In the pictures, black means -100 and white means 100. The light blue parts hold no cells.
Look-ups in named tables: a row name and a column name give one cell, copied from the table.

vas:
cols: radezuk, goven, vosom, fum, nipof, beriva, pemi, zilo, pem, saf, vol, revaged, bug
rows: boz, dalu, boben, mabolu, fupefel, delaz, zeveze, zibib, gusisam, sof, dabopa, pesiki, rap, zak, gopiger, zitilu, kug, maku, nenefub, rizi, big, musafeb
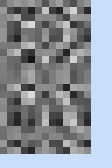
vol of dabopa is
-34
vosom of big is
-65
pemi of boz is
-34
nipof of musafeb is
-70
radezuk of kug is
22
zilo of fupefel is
-28
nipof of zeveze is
52
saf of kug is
37
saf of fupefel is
32
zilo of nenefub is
-2
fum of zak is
44
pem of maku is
-69
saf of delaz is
51
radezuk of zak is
-12
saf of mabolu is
53
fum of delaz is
1
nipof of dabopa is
31
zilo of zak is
3
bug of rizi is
11
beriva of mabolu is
-14

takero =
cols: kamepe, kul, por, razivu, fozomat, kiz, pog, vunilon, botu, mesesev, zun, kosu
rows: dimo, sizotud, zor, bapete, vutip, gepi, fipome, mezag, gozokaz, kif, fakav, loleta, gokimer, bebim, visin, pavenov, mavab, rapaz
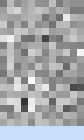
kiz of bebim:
46
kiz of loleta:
45
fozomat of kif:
8
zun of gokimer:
-42
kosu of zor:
36
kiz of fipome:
35
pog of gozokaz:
18
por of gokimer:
82
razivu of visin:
-59
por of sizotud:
66
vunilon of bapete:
-9

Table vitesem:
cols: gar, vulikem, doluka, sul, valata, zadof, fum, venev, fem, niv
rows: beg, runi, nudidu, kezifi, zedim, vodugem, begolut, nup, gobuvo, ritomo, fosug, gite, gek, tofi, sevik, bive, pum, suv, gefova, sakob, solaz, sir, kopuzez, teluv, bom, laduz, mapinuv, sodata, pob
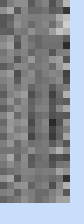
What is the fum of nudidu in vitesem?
0
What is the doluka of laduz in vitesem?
-33
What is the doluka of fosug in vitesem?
-38
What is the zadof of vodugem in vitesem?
-19
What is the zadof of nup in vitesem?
-7
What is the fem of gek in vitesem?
-8
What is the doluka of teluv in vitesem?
-5
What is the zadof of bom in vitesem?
-5
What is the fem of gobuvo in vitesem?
24
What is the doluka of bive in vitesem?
11
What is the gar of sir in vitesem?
-10
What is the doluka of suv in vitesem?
9

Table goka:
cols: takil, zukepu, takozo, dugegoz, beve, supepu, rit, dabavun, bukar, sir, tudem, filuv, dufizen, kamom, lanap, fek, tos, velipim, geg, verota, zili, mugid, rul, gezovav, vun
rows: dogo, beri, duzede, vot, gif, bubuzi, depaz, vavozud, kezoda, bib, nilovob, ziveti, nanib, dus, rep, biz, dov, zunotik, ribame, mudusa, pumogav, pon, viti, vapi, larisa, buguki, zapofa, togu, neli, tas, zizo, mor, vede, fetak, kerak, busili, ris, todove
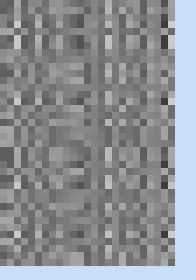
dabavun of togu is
-15
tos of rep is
11
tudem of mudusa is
9
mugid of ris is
23
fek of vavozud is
13
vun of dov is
-12
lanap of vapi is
-3
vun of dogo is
27
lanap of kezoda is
-10
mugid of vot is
10
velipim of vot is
-21
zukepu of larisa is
16
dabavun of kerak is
-16
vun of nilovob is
27
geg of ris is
-11
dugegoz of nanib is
7
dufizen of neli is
-2
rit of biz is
8

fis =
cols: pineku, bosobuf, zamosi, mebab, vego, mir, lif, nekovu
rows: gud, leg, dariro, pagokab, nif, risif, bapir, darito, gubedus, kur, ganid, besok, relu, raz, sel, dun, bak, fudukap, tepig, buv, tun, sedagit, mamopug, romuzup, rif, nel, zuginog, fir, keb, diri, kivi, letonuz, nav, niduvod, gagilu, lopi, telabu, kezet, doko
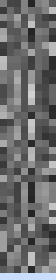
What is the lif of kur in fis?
-27
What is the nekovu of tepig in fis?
-36
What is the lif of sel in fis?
-50
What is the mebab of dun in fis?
-36
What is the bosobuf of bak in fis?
18
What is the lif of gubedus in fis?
-26
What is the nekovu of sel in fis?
-21
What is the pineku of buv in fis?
-11
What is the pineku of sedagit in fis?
-53
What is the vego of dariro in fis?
11
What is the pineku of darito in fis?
-56
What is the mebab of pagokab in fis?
-32
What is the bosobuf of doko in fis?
-18
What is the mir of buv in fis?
-38
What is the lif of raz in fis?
-42

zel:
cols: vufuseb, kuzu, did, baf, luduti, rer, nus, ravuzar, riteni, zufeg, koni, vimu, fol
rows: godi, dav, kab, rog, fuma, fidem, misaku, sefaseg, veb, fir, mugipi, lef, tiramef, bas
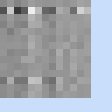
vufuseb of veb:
11
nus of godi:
15
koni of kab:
19
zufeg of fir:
15
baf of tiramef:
5
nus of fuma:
18
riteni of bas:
18
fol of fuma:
17
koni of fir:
32
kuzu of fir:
12

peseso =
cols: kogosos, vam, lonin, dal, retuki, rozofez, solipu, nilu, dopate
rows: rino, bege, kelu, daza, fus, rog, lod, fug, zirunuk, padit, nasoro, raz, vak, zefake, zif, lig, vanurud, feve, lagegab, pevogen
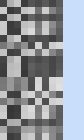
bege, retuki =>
60
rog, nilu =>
-50
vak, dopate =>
75
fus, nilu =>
-1
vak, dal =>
11
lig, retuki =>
71
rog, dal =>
-52
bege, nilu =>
3
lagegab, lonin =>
-28
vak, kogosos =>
-5
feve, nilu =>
-40
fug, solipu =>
58
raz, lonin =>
-5
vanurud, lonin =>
-51
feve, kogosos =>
-46
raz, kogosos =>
-7
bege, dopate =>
-20
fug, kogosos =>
52

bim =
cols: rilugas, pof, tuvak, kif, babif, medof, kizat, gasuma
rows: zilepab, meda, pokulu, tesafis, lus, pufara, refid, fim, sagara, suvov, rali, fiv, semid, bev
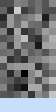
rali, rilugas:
-8
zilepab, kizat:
-33
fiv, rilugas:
-18
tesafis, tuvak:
-14
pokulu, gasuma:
-12
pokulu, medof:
26
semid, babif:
33
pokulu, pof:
19
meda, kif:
-54
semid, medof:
31
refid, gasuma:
31
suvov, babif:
24
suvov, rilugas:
-37
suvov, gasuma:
12
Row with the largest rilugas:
sagara

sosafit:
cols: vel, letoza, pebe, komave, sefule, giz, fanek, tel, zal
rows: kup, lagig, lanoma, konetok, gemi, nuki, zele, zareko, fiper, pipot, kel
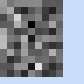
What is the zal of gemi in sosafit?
-13
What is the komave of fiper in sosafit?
-1
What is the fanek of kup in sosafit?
-31
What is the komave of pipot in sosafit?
15
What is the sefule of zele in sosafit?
-41
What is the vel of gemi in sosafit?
33
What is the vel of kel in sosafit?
-24
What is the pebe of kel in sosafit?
-23
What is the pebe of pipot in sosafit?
16
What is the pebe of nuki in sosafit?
-12
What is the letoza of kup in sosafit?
-7
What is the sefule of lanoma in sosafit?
-12
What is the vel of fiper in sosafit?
-11
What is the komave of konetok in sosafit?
3
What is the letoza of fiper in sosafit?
-64
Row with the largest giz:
pipot

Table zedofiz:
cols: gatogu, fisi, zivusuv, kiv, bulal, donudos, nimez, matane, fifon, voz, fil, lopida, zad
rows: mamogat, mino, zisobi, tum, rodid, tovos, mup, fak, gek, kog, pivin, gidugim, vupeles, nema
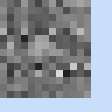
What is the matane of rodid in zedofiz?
39
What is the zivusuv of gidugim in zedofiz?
-4
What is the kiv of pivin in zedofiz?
-33
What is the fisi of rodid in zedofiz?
-49
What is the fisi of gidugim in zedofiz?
-28
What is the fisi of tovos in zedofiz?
-2
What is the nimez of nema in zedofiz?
-4
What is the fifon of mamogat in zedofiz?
-39
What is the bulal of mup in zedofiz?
12
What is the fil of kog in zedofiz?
58
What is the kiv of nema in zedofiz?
-39
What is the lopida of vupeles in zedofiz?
3
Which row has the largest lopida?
rodid

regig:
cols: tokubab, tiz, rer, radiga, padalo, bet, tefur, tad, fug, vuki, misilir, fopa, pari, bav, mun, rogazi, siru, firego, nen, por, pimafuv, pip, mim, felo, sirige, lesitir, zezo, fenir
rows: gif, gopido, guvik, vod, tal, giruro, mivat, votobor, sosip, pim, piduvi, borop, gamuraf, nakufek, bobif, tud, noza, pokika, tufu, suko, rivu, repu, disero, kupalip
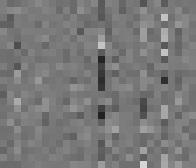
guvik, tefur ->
-5
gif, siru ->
-2
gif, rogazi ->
1
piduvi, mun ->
-56
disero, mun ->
-29
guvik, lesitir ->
0
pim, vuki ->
-1
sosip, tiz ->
-14
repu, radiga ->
-13
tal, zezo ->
-1
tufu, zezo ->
-17
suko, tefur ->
-9
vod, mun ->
-10
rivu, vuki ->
1

